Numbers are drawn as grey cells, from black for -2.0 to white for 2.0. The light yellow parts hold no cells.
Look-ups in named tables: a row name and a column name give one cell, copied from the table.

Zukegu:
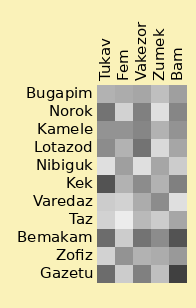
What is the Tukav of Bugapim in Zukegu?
0.8
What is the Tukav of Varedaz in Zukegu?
1.2
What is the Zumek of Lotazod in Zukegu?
1.4
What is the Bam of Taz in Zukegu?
0.6
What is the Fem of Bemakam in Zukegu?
1.2
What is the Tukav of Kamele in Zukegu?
0.3
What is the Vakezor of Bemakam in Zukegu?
-0.2
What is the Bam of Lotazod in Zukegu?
0.6
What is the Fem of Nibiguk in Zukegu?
0.5
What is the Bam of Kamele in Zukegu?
0.3
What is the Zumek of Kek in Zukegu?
0.8
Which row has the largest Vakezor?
Nibiguk

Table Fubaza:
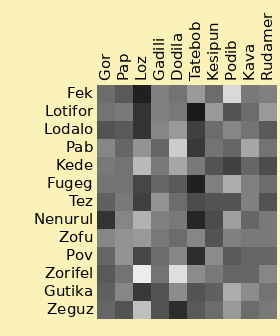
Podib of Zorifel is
-0.4
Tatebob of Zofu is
0.1
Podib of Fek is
1.4
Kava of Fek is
-0.1
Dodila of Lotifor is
-0.1
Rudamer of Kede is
-0.8
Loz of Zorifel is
1.7
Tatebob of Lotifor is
-1.6
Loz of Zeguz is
1.0
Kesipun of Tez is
-0.7
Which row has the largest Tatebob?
Fek

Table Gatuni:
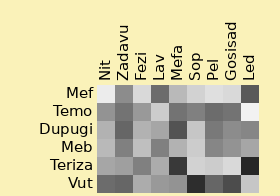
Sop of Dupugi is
1.1
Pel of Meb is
0.1
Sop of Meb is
1.2
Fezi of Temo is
0.4
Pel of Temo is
-0.3
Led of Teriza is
-1.4
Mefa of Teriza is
-1.1
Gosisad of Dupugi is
0.2
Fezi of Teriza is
0.0
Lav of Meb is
0.0
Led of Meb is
0.6
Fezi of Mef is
1.4
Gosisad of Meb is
0.3

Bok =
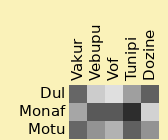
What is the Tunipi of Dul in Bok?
0.5
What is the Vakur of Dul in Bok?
-0.4
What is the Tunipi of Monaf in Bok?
-1.3
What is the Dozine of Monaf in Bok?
1.3
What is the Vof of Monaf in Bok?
-0.6
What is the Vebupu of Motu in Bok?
0.3
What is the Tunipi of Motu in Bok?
-0.5
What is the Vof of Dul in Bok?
1.5
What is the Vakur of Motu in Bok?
-0.4
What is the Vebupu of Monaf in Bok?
-0.6
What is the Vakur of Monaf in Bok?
0.6
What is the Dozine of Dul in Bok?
-0.5
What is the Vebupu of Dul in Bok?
1.2
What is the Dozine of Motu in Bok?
0.3
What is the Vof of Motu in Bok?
0.8

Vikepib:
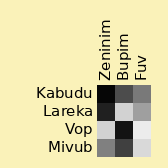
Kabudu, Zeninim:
-1.9
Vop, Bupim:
-1.7
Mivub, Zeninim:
0.0
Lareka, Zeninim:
-1.5
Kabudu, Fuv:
-0.1
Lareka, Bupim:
1.3
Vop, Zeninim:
1.3
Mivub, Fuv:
1.4
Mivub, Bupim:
-1.0
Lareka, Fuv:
0.5
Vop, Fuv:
1.7
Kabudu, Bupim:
-0.8
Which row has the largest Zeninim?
Vop

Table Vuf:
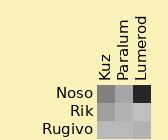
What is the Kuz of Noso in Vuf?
0.0
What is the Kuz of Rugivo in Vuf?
0.9
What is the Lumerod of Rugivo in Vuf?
0.8
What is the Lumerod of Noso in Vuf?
-1.4
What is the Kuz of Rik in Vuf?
0.5
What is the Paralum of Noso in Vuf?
0.6
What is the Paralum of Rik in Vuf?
0.8
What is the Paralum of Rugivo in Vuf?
0.9
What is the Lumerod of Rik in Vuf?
1.0

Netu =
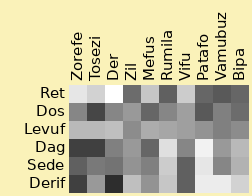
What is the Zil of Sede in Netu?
0.3
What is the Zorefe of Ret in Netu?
1.6
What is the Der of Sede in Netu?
-0.2
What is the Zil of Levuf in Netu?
0.2
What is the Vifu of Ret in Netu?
1.2
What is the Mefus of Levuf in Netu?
0.7
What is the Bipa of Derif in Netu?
1.3
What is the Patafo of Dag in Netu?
1.8
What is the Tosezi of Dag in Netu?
-1.0
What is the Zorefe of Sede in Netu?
-0.5

